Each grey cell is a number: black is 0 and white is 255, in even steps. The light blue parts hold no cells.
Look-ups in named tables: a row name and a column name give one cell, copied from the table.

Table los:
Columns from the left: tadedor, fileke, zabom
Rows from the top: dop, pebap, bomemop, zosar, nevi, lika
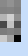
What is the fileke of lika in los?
161
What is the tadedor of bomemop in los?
180
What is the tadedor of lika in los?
201
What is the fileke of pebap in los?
132
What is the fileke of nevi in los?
129
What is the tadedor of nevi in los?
123
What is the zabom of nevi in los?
121
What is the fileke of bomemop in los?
208
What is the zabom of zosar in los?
80
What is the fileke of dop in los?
146
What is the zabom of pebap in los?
126
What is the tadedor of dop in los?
137
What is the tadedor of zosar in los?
72

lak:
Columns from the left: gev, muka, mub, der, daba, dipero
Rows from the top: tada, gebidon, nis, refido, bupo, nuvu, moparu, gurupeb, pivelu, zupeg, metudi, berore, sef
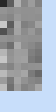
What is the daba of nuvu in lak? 144
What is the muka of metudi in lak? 159
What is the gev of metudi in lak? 186
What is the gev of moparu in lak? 133
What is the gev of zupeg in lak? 145
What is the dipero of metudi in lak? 104
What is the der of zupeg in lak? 142
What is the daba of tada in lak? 156
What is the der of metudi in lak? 166
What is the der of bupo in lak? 140
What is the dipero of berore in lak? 130
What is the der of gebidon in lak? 145

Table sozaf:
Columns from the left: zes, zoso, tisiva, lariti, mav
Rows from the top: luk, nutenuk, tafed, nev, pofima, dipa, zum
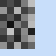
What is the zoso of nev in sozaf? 18
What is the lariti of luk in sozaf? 124
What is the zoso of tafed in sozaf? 87
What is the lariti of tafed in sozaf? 127
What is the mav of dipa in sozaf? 167
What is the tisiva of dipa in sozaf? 36
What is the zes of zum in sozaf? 145
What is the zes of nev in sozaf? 105
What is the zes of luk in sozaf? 57
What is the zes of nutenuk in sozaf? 151
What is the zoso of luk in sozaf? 76
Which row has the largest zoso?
pofima

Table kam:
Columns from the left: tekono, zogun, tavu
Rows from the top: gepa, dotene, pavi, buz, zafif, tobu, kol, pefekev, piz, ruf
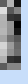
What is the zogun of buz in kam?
149
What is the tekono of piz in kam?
176
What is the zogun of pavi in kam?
54
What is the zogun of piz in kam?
51
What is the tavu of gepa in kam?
18
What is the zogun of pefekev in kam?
144
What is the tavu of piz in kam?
43
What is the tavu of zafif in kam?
23
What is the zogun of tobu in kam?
113
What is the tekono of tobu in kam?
165
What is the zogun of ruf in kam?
134
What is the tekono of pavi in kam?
179
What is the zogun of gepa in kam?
180
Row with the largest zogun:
gepa

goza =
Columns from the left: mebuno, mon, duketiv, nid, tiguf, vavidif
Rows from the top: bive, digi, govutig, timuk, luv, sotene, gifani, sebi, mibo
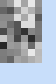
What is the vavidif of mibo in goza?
188
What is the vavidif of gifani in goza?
199
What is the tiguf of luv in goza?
134
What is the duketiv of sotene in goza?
70
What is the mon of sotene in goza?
146
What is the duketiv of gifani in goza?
149
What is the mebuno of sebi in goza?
125
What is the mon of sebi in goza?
133
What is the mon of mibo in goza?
101
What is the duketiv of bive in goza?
228
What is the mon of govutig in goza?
138
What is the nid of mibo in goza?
155
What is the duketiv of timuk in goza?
85
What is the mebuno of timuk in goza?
144
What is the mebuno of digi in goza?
102
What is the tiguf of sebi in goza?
232
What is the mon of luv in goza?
132

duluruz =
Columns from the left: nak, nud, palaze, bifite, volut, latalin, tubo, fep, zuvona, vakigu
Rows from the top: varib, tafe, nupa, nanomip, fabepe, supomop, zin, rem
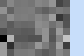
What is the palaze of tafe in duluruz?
122
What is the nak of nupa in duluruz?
110
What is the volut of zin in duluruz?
111
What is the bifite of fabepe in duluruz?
90
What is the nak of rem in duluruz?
156
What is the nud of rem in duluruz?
89
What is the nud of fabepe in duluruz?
96
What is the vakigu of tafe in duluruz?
114
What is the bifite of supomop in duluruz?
87
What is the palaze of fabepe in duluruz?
95
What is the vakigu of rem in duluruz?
118
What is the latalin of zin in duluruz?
151
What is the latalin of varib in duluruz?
134
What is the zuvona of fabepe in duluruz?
155
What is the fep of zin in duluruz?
100
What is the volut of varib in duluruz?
117
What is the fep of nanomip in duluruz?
113
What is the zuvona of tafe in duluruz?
121
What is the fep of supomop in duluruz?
86
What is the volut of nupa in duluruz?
122
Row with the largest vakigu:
supomop

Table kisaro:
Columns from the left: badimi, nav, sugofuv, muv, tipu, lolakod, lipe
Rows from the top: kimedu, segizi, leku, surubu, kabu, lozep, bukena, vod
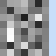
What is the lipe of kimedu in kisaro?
133
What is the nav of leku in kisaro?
165
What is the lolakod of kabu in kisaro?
143
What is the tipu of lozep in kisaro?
158
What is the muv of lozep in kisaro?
109
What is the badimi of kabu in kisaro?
143
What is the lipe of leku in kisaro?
141
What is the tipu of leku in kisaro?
158
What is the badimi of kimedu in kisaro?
117
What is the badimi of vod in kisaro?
149
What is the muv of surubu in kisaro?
181
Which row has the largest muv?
bukena

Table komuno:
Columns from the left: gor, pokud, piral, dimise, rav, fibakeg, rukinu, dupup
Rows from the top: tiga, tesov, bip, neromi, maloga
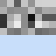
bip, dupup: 87
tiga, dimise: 197
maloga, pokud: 125
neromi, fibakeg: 231
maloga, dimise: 148
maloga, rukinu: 114
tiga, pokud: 198
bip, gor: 52
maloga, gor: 192
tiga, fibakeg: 209
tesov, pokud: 139
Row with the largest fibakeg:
neromi

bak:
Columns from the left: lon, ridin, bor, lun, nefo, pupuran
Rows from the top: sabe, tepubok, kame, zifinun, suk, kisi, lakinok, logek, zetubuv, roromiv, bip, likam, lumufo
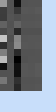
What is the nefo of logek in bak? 83
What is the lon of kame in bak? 60
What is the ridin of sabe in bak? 82
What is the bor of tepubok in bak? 56
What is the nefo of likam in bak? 83
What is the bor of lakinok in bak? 139
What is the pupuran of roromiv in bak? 89
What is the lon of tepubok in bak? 61
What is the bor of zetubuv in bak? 1
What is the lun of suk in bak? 81

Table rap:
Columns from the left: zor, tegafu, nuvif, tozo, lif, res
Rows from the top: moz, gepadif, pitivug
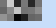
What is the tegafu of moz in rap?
204
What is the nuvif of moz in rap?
42
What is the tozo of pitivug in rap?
31
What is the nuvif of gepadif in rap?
197
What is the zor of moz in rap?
117
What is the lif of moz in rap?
40
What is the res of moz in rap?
116
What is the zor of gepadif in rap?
102
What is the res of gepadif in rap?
141
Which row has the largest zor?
pitivug

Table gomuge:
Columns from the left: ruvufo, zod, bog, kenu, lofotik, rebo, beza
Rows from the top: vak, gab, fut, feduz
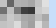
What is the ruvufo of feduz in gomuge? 194
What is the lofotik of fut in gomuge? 163
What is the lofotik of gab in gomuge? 55
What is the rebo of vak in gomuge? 194
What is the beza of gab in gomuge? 212
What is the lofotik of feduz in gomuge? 160
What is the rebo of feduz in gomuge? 221
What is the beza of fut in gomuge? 169
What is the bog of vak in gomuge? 177
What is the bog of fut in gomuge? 188
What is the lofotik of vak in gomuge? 166
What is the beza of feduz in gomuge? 183

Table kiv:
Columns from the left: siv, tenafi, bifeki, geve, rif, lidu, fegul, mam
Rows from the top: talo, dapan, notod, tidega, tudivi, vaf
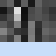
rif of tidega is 125
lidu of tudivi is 42
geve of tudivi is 45
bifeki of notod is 187
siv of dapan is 21
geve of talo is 94
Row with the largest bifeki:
dapan

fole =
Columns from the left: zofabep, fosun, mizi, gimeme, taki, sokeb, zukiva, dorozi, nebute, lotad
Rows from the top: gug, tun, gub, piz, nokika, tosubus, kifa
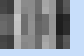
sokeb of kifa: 108
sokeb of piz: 101
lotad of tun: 84
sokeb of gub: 95
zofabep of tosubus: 68
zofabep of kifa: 72
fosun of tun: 61
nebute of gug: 55
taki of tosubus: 138
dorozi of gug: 152
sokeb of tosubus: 109
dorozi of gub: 148

